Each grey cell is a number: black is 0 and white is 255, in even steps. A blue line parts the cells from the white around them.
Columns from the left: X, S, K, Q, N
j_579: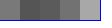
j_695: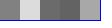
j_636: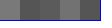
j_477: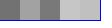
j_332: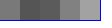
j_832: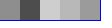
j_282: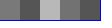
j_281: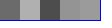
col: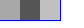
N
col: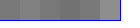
X
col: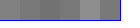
X
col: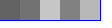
Q
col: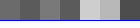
K
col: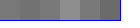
X
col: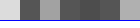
S

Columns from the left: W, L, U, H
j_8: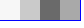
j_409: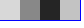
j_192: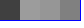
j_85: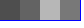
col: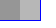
U
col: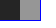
U
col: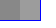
L
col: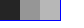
U
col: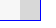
W

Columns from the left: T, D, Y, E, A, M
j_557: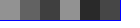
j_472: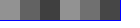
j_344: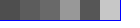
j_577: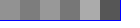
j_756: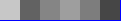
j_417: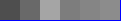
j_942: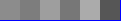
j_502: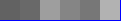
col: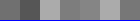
A
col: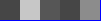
M
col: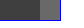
Y
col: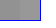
E

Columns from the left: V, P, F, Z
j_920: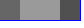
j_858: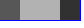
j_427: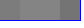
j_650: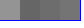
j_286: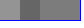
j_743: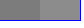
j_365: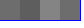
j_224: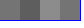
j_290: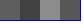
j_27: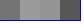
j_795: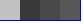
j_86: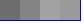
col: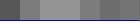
V
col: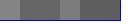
P
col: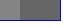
P
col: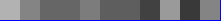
P

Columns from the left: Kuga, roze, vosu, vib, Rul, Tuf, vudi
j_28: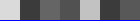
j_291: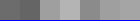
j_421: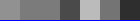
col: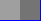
Tuf
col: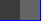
roze

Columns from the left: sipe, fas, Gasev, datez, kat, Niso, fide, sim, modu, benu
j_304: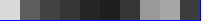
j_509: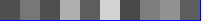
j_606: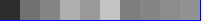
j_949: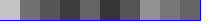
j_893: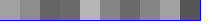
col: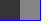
Niso
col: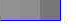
modu
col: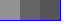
benu
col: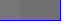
fas
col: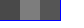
fide

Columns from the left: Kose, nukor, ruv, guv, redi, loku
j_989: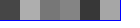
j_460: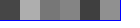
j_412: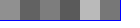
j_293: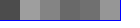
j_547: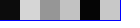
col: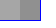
loku
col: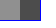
Kose
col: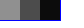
Kose

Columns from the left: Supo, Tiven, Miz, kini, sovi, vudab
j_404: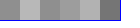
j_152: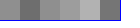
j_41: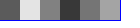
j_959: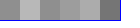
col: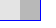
Tiven
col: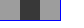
kini
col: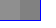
Miz

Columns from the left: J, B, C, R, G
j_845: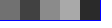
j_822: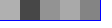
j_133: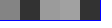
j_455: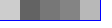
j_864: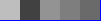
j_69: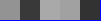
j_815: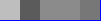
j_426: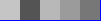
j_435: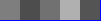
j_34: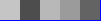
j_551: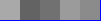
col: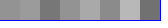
C
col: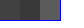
B
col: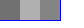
J

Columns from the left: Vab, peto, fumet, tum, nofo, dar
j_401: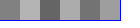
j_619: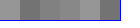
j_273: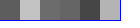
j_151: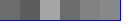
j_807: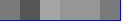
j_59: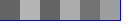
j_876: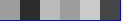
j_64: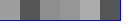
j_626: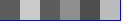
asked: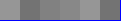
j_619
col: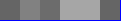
fumet
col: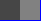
nofo
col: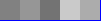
nofo

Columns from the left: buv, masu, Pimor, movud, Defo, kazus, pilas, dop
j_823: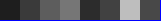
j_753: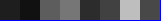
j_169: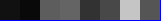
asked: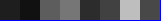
j_753
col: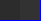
Defo

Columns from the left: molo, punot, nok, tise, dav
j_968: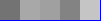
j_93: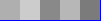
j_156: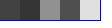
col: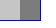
dav
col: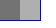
molo
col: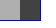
molo
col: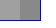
nok

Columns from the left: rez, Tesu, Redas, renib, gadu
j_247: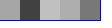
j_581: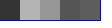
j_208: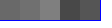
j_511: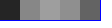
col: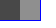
renib
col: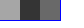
rez

